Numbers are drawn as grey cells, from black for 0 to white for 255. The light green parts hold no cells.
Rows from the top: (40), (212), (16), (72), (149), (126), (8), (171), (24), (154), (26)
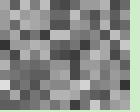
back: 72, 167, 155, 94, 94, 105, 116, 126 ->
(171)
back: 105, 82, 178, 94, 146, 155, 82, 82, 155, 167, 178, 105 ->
(16)
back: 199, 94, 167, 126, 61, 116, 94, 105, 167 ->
(149)
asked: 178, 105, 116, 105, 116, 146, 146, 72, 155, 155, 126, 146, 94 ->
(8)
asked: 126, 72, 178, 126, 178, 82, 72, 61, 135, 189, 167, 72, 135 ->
(126)

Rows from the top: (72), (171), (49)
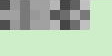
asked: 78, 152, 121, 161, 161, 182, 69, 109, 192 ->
(49)
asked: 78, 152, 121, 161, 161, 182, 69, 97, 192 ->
(72)
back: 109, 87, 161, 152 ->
(171)

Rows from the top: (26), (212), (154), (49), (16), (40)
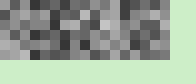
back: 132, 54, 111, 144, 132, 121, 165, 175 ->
(16)
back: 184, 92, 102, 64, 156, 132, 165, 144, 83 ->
(212)
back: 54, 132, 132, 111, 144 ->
(154)
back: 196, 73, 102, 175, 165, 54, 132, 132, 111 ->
(154)
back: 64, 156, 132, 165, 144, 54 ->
(16)
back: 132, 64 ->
(212)
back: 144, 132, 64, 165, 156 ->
(212)

